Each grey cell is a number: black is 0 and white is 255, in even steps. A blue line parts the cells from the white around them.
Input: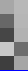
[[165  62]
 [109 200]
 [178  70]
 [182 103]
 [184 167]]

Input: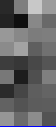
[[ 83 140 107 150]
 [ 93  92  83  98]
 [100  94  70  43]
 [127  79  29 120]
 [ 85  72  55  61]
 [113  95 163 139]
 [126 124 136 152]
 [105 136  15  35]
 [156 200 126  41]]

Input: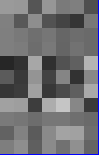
[[100 144 113 139  95 142 126]
 [110 161 163 138  91 130  98]
 [106 111 119 119 109 118 122]
 [ 58 135 197 173  61 158 161]
 [170  95  75  56 161  60  54]
 [136  50 133  67 148  57  91]
 [180  96  82  48 167  49  38]
 [106 114 101 121 109 124 127]
 [106 109 102 118 111 121 127]
 [120  53  68  82 142  88 128]
 [ 79 127 122 150  85 152 154]]

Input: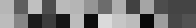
[[ 82  71 158   9 188 198 218  13 188  21  60  27 134 188]
 [ 68  68  77 165  65 174 108 149 181 186  77 192  94 182]]

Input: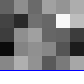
[[167 122  89 146 175 135]
 [ 28  84 135 144 132  10]
 [ 60  99 102 160 143  61]
 [189 247 103 112  41  67]
 [173 148 161 106 142  98]]

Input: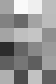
[[ 96 194  76 176]
 [161  94 118  95]
 [154 136 101  44]
 [143 197 191 164]
 [187 163 105 129]
 [189 239 250 164]]

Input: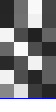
[[ 37  59 227 135]
 [ 95  37  77 242]
 [ 95 242  84  41]
 [ 38  77 250 104]
 [100  33  75 244]
 [ 68 240 113  38]
 [ 69 249 110  37]]
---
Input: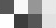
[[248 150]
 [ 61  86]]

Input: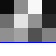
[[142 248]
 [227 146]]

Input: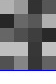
[[153  50]
 [104  88]]

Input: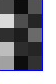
[[13 83]
 [78 37]]

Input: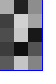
[[ 33 141]
 [209 163]]

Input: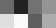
[[ 34 114]
 [249  94]]

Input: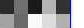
[[112  26]
 [105 249]]

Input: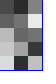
[[ 42 130]
 [115 234]]
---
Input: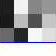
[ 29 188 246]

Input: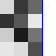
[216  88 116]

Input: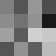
[128 114 208 188]

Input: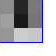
[141  26 199]

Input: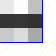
[232  54 168]

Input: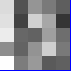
[219  66  98 207  96]
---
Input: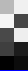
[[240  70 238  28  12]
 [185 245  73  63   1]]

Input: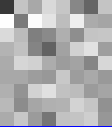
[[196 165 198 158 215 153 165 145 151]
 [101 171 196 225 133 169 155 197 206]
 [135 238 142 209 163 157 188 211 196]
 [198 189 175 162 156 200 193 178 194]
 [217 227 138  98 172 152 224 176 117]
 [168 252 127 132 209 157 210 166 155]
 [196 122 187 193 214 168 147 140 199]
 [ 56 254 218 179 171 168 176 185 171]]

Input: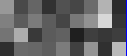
[[ 43  53  62 185]
 [179 216  55  48]
 [107 146  63 148]
 [ 70 120  31  64]
 [ 81  69  97 124]
 [ 49  92  91  94]
 [101 123  57 103]
 [ 73  92 173 106]
 [152 128 116  46]]

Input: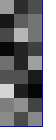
[[ 78 116 116  64 160  26   5  67 136]
 [ 44  94 182  36  36  81  31 144  75]
 [156  23  72   8 112  81 212 126 139]]

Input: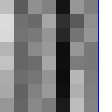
[[127 143 149 120 120 126 129 132]
 [151  90 116 150 124 183 175 189]
 [ 20  48  39  14  15  12  16  26]
 [129 166 149 153 167 148 154 123]
 [144 106 121 138 108 118 129 136]
 [ 91 113 115 102 102 109  98 101]
 [190 219 217 180 194 171 169 150]]

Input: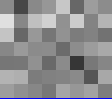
[[140 180 114 169 134 168 125]
 [157 131 130 156 120  85 162]
 [103 204 124 141  54 138 151]
 [199 145 146 107 139 131 165]
 [151 209 118 140 105 129 119]
 [137 192 152 139 145 124 135]
 [ 71 135 103 154 119 175 144]
 [139 224 196 135 118 179 157]]

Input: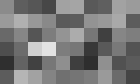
[[155  92 126  83  91  69]
 [162 169 134 121  81 107]
 [ 95 153  64  89 144 154]
 [ 89 147 119  56  46 124]
 [165  93 172 119  62 117]
 [162  90 148 125 143 112]
 [ 71 137 125 227 119 132]
 [ 86 152  85 208  65 162]
 [ 94 176 134 108  99 181]
 [139 154 105  78  47  92]]
